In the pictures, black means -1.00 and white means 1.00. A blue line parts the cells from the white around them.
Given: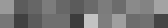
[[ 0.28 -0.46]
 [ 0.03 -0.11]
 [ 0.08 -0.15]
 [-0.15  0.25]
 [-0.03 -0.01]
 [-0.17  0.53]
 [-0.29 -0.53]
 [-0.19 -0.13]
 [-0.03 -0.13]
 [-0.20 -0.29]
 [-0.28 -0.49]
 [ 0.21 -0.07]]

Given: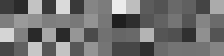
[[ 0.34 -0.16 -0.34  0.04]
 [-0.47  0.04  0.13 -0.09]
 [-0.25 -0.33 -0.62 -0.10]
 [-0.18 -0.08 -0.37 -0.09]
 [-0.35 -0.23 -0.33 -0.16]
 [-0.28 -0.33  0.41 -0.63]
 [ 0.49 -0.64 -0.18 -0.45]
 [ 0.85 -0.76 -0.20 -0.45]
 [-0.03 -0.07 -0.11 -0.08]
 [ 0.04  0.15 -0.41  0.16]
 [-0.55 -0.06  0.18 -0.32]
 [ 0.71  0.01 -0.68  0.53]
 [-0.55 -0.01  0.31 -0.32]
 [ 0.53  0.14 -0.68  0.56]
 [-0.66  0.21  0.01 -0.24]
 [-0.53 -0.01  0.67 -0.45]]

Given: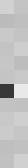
[[ 0.53  0.50  0.54  0.61  0.48  0.57  0.83  0.51  0.62  0.55  0.51  0.63]
 [ 0.64  0.47  0.58  0.53  0.55  0.54 -0.57  0.52  0.57  0.59  0.50  0.51]]

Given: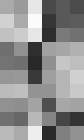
[[-0.41 -0.28 -0.11  0.39  0.49  0.63  0.57  0.28 -0.59  0.14]
 [-0.30 -0.31 -0.04  0.30  0.55  0.42  0.43  0.31 -0.45  0.00]
 [-0.42 -0.58 -0.65  0.26  0.12  0.25  0.15 -0.38  0.04 -0.67]
 [ 0.81  0.97  0.80 -0.63 -0.69 -0.55  0.15  0.28  0.44  0.87]
 [ 0.21  0.33  0.60  0.14 -0.13  0.19  0.50  0.11 -0.19  0.33]
 [ 0.33  0.64  0.51 -0.13 -0.10  0.18  0.47  0.14 -0.12  0.45]]

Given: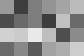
[[ 0.47 -0.17  0.09  0.61]
 [ 0.29  0.51 -0.39  0.36]
 [ 0.16 -0.52  0.49  0.28]
 [-0.02 -0.02  0.83 -0.30]
 [-0.51 -0.18  0.59  0.07]
 [ 0.21 -0.40  0.64 -0.17]]

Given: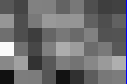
[[-0.49 -0.24 -0.35 -0.31  0.37 -0.03]
 [-0.51 -0.39 -0.36 -0.05  0.21 -0.06]
 [-0.38 -0.24  0.01 -0.15  0.06 -0.27]
 [-0.06  0.17 -0.17  0.22 -0.10 -0.62]
 [-0.22  0.17 -0.06  0.36 -0.01 -0.86]
 [ 0.00  0.20 -0.20  0.00 -0.31 -0.33]
 [ 0.01 -0.05 -0.52 -0.44 -0.61 -0.03]
 [-0.46 -0.39 -0.39 -0.12  0.26 -0.02]
 [-0.32  0.18 -0.13  0.96  0.07 -0.87]]

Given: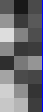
[[-0.42 -0.30 -0.39 -0.53  0.17 -0.45 -0.59 -0.52]
 [-0.81 -0.54  0.03 -0.56 -0.05 -0.41  0.13  0.43]
 [-0.31  0.17  0.73  0.09 -0.64  0.29  0.63  0.56]]

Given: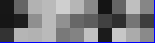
[[ 0.05 -0.52  0.08]
 [ 0.50 -0.08  0.34]
 [-0.21 -0.64  0.56]
 [-0.84 -0.49 -0.79]
 [ 0.07 -0.27  0.51]
 [ 0.43 -0.19  0.03]
 [ 0.62  0.14 -0.05]
 [ 0.46  0.46  0.46]
 [ 0.40  0.12  0.40]
 [-0.21 -0.77  0.42]
 [-0.82 -0.83 -0.60]]
